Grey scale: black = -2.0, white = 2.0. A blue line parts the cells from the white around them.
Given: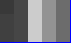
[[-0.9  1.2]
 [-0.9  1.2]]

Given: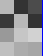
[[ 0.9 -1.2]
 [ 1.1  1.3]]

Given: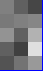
[[ 0.0  0.1]
 [-0.5  0.8]]

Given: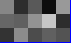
[[-0.5  0.3]
 [ 0.2 -0.8]]

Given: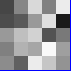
[[-0.6  0.4]
 [ 1.0  1.3]]

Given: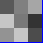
[[-0.1 -1.2]
 [ 1.1 -0.8]]

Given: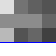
[[ 0.2  0.2]
 [-0.7 -0.4]]

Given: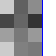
[[-0.4 -1.2]
 [-0.1  0.4]]
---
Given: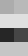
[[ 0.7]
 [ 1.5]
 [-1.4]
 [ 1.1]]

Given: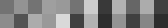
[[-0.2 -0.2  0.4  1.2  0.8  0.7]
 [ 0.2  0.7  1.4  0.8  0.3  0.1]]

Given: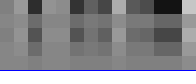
[[ 0.0 -1.3  0.2 -0.5  0.7 -0.8 -1.7]
 [ 0.1 -0.3  0.1 -0.1  0.2 -0.1 -0.4]
 [ 0.0 -0.7  0.2 -0.2  0.4 -0.4 -0.9]
 [ 0.1 -0.3  0.1 -0.1  0.2 -0.1 -0.4]
 [ 0.1  0.0  0.1  0.0  0.1  0.0  0.0]]

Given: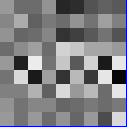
[[ 0.4 -0.3 -1.4 -0.7 -0.6]
 [ 0.1 -0.5 -0.3 -0.2  0.0]
 [ 0.3 -0.3 -1.2 -0.6 -0.7]
 [-0.3  0.5  1.3  0.6  0.4]
 [ 0.4  1.7  1.1  1.3  1.6]
 [-0.2 -1.6 -1.2 -1.1 -1.9]
 [ 0.0  0.8  1.4  0.9  1.6]
 [ 0.3  0.1 -0.4 -0.1 -0.1]
 [ 0.4  0.4  0.3  0.4  1.4]]

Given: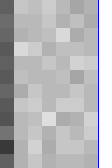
[[-0.5  1.0  0.9  0.8]
 [-0.3  0.9  0.8  0.7]
 [-0.4  0.9  1.4  0.9]
 [-0.6  1.2  1.0  0.9]
 [-0.5  0.9  0.9  1.2]
 [-0.6  0.9  1.0  1.0]
 [-0.4  1.1  0.9  0.9]
 [-0.6  1.2  1.2  0.9]
 [-0.7  1.0  0.7  1.3]
 [-0.2  1.1  1.1  1.2]
 [-1.1  1.3  1.1  0.9]
 [-0.5  1.1  0.9  0.8]]

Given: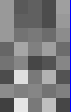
[[ 0.4 -0.5  0.5]
 [ 0.4 -0.5  0.4]
 [ 0.4 -0.1  0.2]
 [-0.4  0.0 -0.3]
 [-0.2 -0.9  0.1]
 [-0.8 -0.1 -0.7]
 [ 0.2  0.1  0.0]
 [-1.0 -0.1 -0.9]]
